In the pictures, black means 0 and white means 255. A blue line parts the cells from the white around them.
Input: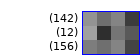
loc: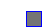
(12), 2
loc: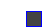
(156), 3
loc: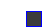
(142), 3
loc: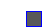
(12), 3
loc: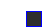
(12), 1

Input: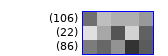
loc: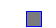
(86), 0
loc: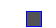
(22), 2
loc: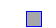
(22), 1

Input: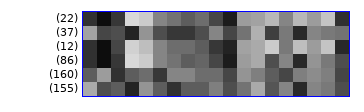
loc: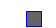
(86), 8
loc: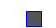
(155), 13
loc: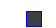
(37), 13
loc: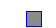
(160), 16

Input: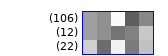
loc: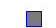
(22), 3
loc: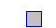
(22), 4
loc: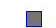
(12), 2
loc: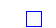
(106), 2
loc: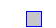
(12), 4

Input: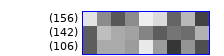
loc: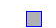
(142), 8
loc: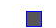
(156), 2
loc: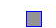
(106), 7
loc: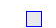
(106), 4
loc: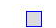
(156), 5
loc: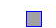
(142), 3
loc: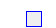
(156), 4

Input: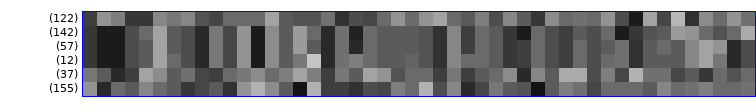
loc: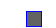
(12), 23
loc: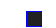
(142), 19

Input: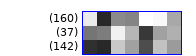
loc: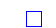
(160), 4
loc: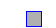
(37), 6
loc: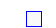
(160), 5
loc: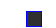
(142), 0
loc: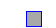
(160), 6
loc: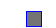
(37), 0
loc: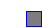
(37), 1

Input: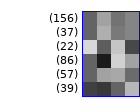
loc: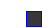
(39), 1
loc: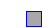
(57), 2
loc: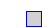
(86), 2
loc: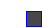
(22), 3
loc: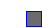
(57), 3
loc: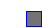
(156), 2
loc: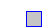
(22), 2

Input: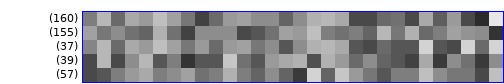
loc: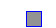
(155), 27
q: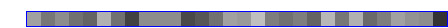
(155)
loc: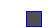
(39), 16
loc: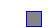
(37), 0
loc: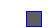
(160), 25

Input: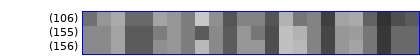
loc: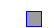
(155), 19
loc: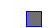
(106), 0
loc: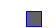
(106), 20

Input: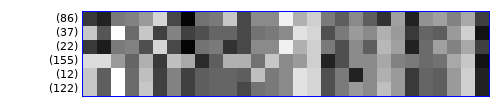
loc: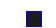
(22), 1
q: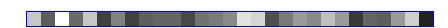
(122)
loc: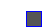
(37), 1
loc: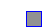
(86), 24
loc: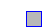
(22), 21

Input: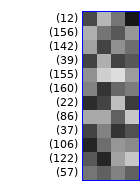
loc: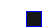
(12), 3
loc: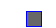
(160), 2
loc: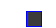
(22), 3
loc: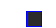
(22), 0
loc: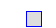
(155), 2

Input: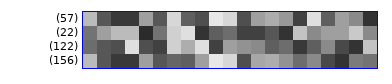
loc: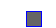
(156), 6
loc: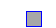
(156), 12
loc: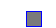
(156), 19
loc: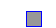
(57), 14
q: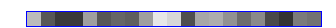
(156)
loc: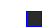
(22), 4
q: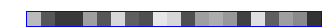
(57)

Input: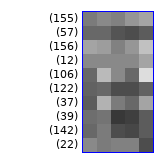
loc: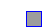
(156), 1
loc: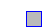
(106), 1
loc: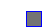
(39), 1
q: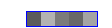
(37)
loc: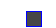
(142), 3
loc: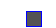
(57), 2
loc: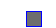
(39), 0

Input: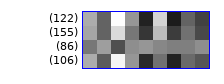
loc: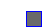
(106), 7
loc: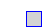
(122), 5

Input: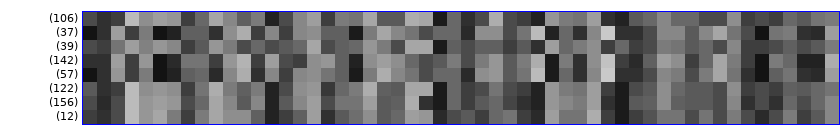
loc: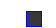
(122), 17
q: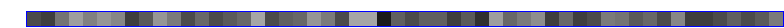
(39)
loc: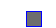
(12), 19
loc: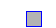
(142), 11
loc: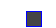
(156), 30
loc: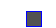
(12), 40
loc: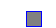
(39), 4

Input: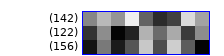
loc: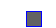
(142), 4
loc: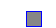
(142), 0
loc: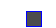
(156), 5
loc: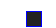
(122), 3

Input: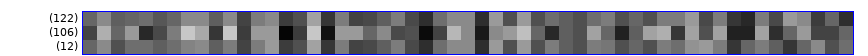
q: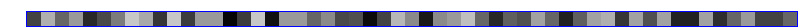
(106)
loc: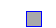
(106), 8
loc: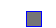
(12), 37
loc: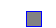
(12), 7
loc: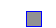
(12), 43
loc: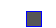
(122), 5

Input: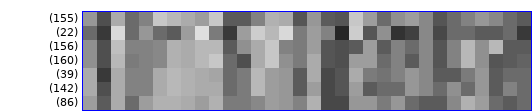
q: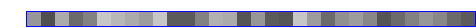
(155)
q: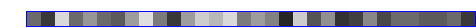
(22)
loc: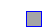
(39), 9
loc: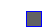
(160), 31
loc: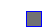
(39), 21
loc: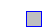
(156), 2
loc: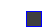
(22), 23

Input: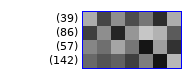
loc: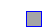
(57), 2
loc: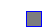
(142), 4
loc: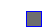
(57), 1
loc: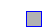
(86), 5
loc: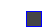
(39), 1
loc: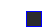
(39), 5

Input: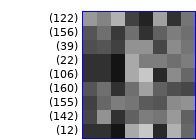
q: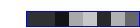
(12)
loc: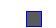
(155), 4
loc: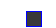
(156), 2
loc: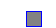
(122), 1

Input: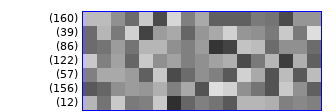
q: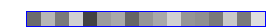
(39)
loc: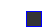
(86), 9
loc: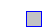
(86), 11
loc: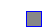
(12), 15

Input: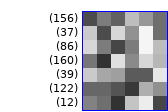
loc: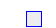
(12), 4
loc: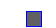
(156), 2
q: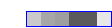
(39)
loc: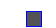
(122), 2
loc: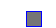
(160), 0
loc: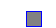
(12), 0
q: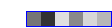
(160)

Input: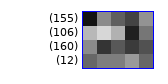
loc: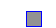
(155), 4
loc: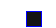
(155), 0
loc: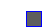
(155), 2

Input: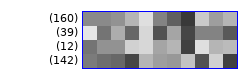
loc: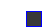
(160), 7
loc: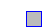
(12), 10
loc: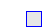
(39), 0
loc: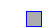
(39), 2
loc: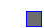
(142), 1

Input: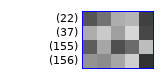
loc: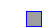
(37), 2
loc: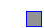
(156), 0
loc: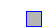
(22), 3

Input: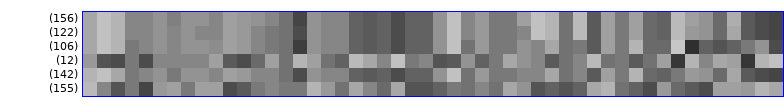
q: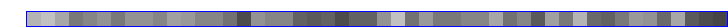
(142)
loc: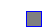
(156), 6
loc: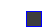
(106), 15
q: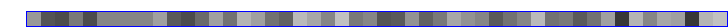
(12)
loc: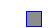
(106), 9
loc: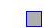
(156), 46

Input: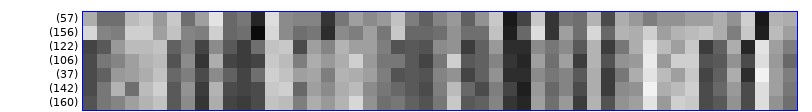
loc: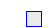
(106), 40
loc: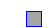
(37), 16

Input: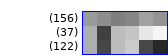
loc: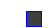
(37), 1
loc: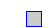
(122), 3
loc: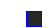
(122), 5

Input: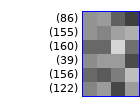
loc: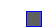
(86), 2
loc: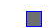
(160), 3
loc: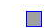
(155), 2
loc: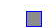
(39), 0

